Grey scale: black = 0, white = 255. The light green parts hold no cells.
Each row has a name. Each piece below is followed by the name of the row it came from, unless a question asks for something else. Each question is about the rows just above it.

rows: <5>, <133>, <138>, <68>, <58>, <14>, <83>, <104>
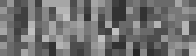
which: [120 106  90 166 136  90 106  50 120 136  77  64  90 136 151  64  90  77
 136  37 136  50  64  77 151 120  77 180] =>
<104>
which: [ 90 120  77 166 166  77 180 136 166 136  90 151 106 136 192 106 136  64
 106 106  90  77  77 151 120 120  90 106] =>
<14>
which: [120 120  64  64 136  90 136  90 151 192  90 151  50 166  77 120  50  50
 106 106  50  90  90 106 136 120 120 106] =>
<138>
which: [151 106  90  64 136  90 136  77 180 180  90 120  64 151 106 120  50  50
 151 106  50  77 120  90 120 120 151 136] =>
<133>
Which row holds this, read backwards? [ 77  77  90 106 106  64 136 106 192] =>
<14>
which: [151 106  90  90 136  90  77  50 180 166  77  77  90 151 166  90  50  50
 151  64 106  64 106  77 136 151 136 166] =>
<83>

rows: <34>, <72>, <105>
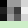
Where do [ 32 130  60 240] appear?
<72>
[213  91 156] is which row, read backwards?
<105>
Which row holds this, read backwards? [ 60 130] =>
<72>
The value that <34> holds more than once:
[156]

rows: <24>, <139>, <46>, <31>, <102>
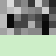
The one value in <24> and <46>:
[108]
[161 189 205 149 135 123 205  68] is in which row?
<139>
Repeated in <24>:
[108]

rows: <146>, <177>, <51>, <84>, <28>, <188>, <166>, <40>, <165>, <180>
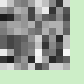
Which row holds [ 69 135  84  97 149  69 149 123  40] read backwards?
<51>
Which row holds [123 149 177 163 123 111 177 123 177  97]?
<28>

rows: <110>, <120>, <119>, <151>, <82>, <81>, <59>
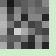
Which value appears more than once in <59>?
[37]
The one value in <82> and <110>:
[81]

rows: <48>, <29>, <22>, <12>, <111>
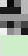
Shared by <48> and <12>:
[112]
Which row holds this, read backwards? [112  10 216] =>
<48>
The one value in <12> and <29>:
[25]
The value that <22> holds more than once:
[154]
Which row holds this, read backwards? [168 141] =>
<111>
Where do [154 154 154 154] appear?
<22>
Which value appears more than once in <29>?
[25]

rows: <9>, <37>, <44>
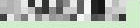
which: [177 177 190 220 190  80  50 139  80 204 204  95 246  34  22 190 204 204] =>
<37>
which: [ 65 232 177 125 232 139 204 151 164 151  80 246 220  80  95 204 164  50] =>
<44>
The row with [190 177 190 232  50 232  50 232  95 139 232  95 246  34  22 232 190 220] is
<9>

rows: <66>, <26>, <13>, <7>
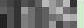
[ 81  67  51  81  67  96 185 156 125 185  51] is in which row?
<66>

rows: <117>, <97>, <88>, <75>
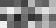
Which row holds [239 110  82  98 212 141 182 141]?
<75>
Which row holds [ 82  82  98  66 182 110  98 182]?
<117>
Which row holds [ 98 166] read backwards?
<88>
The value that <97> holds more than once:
[198]
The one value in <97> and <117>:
[110]
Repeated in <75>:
[141]
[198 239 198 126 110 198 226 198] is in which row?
<97>

